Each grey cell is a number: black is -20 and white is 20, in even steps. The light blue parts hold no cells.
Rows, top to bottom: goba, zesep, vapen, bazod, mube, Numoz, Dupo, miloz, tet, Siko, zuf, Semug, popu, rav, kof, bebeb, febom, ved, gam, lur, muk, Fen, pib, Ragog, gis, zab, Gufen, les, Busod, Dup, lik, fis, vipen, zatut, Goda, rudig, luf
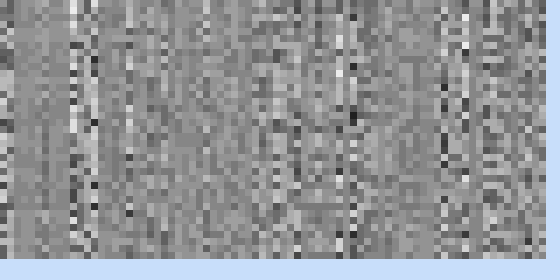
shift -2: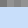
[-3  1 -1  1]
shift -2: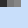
[-15  -3  -1]

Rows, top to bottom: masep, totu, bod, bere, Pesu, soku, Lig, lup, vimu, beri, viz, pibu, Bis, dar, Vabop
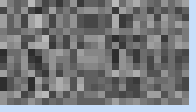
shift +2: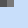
[-5  1]
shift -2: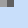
[ 3 -7]
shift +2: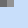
[-1  5]

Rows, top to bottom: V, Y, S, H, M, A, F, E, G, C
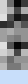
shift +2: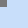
[1]
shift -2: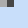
[  5 -11]
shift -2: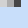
[ 11   5 -11]
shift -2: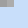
[3 5]

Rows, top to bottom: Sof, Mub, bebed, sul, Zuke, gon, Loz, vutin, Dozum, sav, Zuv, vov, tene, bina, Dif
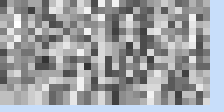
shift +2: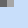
[-2  8]
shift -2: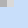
[ 6 12]
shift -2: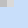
[ 8 12]
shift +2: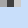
[ 8 -8 14]

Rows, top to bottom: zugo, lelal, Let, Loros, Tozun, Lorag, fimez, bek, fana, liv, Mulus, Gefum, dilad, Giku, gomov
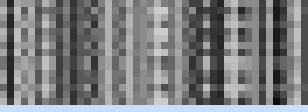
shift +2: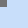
[0]
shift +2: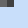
[-2 -8]
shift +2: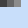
[-8 -2  4]

